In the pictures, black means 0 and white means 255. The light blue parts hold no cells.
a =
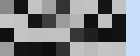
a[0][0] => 137
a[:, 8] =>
[193, 17, 17, 193]
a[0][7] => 20
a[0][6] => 194
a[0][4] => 51
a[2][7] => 15
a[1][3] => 62
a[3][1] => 20
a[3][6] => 187

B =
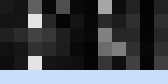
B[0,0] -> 25
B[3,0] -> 17
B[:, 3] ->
[9, 38, 55, 41, 20]
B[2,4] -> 31
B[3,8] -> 125
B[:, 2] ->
[96, 228, 66, 49, 227]
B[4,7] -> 53
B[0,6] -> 5
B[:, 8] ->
[13, 28, 38, 125, 15]
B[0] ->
[25, 19, 96, 9, 79, 9, 5, 166, 13, 34, 2, 34]
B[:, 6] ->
[5, 7, 8, 3, 5]
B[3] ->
[17, 22, 49, 41, 29, 9, 3, 108, 125, 48, 7, 48]
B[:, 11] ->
[34, 47, 39, 48, 65]
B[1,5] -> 19
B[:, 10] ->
[2, 3, 4, 7, 5]

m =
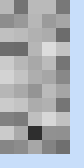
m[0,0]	184
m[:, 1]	[115, 153, 187, 107, 183, 195, 169, 196, 123, 170, 140]
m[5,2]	174
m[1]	[141, 153, 183, 155, 166]
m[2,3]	172
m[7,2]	172
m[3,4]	195
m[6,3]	186
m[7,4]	117
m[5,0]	211
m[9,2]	46
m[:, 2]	[186, 183, 177, 182, 168, 174, 148, 172, 191, 46, 167]

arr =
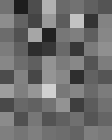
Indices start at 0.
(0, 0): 114
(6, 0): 158
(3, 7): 144
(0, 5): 114
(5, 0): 76
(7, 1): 104
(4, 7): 125
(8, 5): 112
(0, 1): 29
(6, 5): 134
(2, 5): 127
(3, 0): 124
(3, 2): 45
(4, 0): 135
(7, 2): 97
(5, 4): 136
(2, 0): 108
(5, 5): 46
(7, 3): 115
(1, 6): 52
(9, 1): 117
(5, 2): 71
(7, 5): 62

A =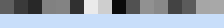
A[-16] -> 94
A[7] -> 206
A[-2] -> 166

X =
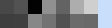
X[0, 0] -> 72
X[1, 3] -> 115
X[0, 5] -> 173

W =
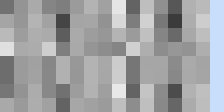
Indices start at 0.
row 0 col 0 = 113
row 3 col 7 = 141
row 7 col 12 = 102
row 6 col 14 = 191
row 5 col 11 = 165
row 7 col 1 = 154
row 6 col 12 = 76
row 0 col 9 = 99
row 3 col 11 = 141
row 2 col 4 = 93
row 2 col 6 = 157
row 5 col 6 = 179
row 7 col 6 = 161
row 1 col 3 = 162
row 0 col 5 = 155
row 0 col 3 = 133
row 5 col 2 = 162
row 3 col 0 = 224
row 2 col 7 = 151
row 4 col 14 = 164
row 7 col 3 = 161
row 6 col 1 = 147
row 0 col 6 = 179
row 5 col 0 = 109
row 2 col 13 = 168
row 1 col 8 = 216
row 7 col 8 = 191
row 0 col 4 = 126
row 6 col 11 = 139
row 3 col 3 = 206
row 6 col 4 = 113
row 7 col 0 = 169
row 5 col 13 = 169
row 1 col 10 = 209
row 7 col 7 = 155
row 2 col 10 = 192

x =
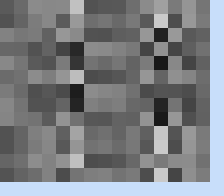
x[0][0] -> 90
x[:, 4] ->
[137, 91, 151, 68, 123, 149, 75, 100, 147, 96, 88, 146, 76]
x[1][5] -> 153
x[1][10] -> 89
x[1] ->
[82, 100, 124, 136, 91, 153, 110, 117, 105, 121, 89, 202, 77, 152, 122]
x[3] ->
[103, 102, 82, 99, 68, 40, 140, 138, 130, 121, 68, 146, 69, 95, 113]
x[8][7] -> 86
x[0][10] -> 139
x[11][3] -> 130
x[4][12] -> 136
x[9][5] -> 164
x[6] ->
[123, 107, 79, 87, 75, 29, 140, 134, 130, 113, 75, 84, 83, 77, 105]
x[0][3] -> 136
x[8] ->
[133, 119, 115, 91, 147, 113, 87, 86, 99, 97, 147, 25, 151, 80, 97]
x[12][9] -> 122
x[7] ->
[135, 116, 82, 82, 100, 36, 128, 121, 126, 104, 100, 36, 116, 68, 98]
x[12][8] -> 115
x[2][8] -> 94
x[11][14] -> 113
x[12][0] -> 83
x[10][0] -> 82
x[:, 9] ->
[110, 121, 97, 121, 99, 101, 113, 104, 97, 121, 120, 104, 122]
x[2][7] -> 81
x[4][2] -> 90
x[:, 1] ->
[106, 100, 119, 102, 118, 113, 107, 116, 119, 100, 100, 111, 99]
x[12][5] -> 116
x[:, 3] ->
[136, 136, 97, 99, 83, 126, 87, 82, 91, 137, 135, 130, 130]
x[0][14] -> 117

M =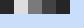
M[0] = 40
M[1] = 221
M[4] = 37

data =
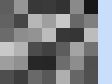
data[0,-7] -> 94
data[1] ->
[98, 70, 183, 159, 200, 104, 127]
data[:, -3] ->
[50, 200, 55, 93, 109, 175]
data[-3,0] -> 200
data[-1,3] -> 88
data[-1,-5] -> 105
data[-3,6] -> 114
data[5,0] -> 78
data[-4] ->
[107, 141, 147, 188, 55, 53, 188]
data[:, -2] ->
[138, 104, 53, 164, 141, 102]
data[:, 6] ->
[22, 127, 188, 114, 79, 80]
